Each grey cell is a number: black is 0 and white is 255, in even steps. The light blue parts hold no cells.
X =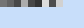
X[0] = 116
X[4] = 71
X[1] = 99

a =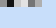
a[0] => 147
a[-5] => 19
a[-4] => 201
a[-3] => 226

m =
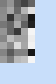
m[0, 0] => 125
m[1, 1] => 166
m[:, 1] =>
[148, 166, 54, 102, 100, 189, 137, 90, 123]
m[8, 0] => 154
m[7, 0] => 132
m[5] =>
[134, 189, 163, 163, 237]
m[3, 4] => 33
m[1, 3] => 181
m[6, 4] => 242
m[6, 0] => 166

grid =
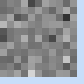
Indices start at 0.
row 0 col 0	114
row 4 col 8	114
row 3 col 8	154
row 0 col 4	71
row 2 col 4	155
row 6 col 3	137
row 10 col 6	116
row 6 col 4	114
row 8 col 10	107
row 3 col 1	143
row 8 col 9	197
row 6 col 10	148
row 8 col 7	136
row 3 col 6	147
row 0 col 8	139
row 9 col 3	135
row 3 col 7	153
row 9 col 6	126
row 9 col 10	132
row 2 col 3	104
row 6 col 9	105
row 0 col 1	132
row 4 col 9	163
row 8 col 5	155
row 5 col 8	142
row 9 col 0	116
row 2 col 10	161
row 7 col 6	124
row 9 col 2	102
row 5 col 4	118
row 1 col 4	131
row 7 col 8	120
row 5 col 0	77

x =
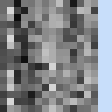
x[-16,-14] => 106
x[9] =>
[74, 107, 92, 126, 58, 38, 68, 212, 106, 136, 124, 134, 155, 134]
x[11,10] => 126
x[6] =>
[69, 189, 114, 43, 78, 113, 178, 170, 121, 127, 130, 99, 172, 64]
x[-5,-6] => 133
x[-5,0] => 94
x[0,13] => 144
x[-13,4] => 64
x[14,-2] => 125
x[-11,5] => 163
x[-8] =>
[82, 88, 59, 15, 111, 145, 182, 173, 149, 153, 83, 134, 121, 109]
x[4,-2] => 123
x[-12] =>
[102, 150, 76, 61, 113, 89, 139, 145, 124, 81, 106, 89, 123, 99]
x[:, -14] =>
[106, 107, 121, 88, 102, 88, 69, 77, 82, 74, 113, 94, 109, 64, 85, 46]
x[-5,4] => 80
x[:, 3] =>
[120, 32, 132, 144, 61, 49, 43, 53, 15, 126, 100, 106, 102, 74, 67, 104]
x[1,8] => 127
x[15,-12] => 140
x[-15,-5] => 108
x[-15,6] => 133
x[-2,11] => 150
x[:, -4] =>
[24, 95, 62, 55, 106, 75, 130, 56, 83, 124, 143, 126, 145, 82, 187, 63]
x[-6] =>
[113, 203, 41, 100, 74, 135, 146, 165, 132, 175, 143, 94, 173, 151]
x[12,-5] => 116
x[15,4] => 84
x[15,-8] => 150
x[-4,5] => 126
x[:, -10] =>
[117, 131, 130, 64, 113, 152, 78, 124, 111, 58, 74, 80, 110, 27, 56, 84]
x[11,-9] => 90
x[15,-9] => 97

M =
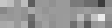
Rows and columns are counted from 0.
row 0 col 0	198
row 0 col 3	189
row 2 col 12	137
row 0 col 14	59
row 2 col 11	186
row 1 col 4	169
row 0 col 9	154
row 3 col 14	157
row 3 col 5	145
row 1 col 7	155
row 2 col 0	154
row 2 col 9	155
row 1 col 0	135
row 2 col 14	235
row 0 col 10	122
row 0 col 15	135
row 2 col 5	161
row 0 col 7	145

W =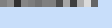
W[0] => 128
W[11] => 175
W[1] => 142
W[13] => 101

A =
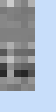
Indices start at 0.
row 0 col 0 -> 158
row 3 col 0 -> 135
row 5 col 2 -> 129
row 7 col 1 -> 140
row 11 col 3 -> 121
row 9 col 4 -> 95
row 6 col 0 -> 149
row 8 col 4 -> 173
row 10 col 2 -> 50
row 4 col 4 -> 128
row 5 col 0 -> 128
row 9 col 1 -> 142
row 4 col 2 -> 128
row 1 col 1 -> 129
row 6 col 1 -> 175
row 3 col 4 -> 139
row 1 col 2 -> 126
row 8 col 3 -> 136
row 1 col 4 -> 121

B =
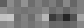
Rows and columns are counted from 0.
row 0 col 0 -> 95
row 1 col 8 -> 119
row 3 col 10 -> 107
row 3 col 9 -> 100
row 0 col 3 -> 146
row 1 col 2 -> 121
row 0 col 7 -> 124
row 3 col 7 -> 104
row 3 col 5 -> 128
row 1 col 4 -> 122
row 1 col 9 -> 100
